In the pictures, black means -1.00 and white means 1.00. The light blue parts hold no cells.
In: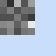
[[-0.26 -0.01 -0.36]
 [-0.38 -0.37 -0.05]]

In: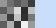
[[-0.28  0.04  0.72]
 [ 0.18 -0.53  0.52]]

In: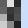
[[-0.21 -0.55 -0.43]
 [ 0.39 -0.62 -0.38]]

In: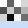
[[-0.39  0.61 -0.22]
 [ 0.66 -0.89  0.93]]

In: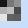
[[ 0.38  0.49 -0.42]
 [ 0.79 -0.23 -0.26]]

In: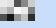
[[ 0.62  0.38  0.95]
 [-0.37 -0.82  0.16]]

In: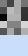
[[-0.40  0.47  0.34]
 [-0.98  0.40  0.39]]

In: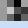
[[ 0.21  0.58 -0.35]
 [ 0.21 -0.19 -0.77]]

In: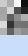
[[ 0.29  0.68 -0.39]
 [ 0.31 -0.24  0.10]]
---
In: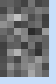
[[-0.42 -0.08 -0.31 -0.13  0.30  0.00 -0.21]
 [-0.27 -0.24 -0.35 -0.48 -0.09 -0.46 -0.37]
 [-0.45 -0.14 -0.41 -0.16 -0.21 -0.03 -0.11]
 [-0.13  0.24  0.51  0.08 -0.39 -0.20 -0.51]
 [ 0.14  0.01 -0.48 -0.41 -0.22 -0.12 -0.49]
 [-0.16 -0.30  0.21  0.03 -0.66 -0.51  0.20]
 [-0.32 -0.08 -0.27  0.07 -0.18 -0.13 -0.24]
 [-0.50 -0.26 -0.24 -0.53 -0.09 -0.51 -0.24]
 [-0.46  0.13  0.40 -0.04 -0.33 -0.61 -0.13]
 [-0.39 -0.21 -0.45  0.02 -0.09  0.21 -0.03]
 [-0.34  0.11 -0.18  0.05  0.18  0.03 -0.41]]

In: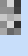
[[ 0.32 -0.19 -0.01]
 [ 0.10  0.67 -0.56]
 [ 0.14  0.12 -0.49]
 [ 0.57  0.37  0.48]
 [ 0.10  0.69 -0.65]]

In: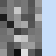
[[ 0.19 -0.40 -0.89  0.75 -0.28 -0.57]
 [-0.33 -0.02 -0.13 -0.07 -0.33  0.20]
 [-0.13 -0.03  0.57 -0.06 -0.28  0.04]
 [-0.79 -0.03  0.18 -0.34 -0.37  0.45]
 [-0.25 -0.74  0.22  0.33 -0.34  0.03]
 [-0.14  0.02 -0.54 -0.32 -0.10 -0.04]
 [-0.10 -0.09  0.61  0.53  0.02 -0.03]
 [-0.01 -0.38 -0.21  0.20  0.23 -0.10]]

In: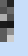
[[-0.28  0.61]
 [-0.24 -0.72]
 [-0.37 -0.19]
 [ 0.36 -0.38]
 [-0.80 -0.82]
 [-0.28  0.11]]

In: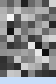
[[-0.27  0.56  0.51 -0.67  0.05 -0.50 -0.60 -0.65]
 [ 0.06 -0.27  0.12 -0.74 -0.18  0.09 -0.42  0.65]
 [ 0.39  0.16  0.56  0.23  0.19  0.39  0.38 -0.32]
 [ 0.45  0.93 -0.29  0.58  0.45 -0.04 -0.29  0.02]
 [ 0.28 -0.61 -0.39 -0.07 -0.39  0.16  0.41 -0.71]
 [ 0.38 -0.86  0.44 -0.10  0.19  0.38 -0.18  0.17]
 [-0.21  0.54 -0.39  0.20 -0.54 -0.33  0.54  0.67]
 [ 0.04 -0.60 -0.45 -0.33  0.81 -0.79  0.01 -0.55]
 [ 0.12  0.17  0.15  0.28  0.15  0.81 -0.88  0.05]
 [-0.62 -0.34  0.55  0.00  0.09  0.52  0.68  0.25]
 [-0.59 -0.48 -0.65  0.64  0.43  0.31 -0.42  0.25]]

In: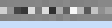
[[ 0.03  0.04  0.04  0.07  0.04  0.07  0.04  0.08  0.01  0.09  0.01  0.04
   0.05  0.05  0.05  0.05]
 [ 0.03  0.04  0.05  0.04  0.04  0.06  0.01  0.06  0.04  0.08  0.00  0.02
   0.04  0.03  0.07  0.07]
 [ 0.63  0.15 -0.45 -0.58  0.73 -0.03  0.74 -0.62  0.34 -0.24  0.94  0.44
  -0.31  0.54  0.13  0.29]]

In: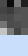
[[ 0.53 -0.05 -0.47 -0.25]
 [-0.41 -0.91 -0.06 -0.76]
 [-0.47 -0.52 -0.37 -0.35]
 [-0.40 -0.42 -0.32 -0.35]
 [-0.08 -0.40 -0.39 -0.35]]
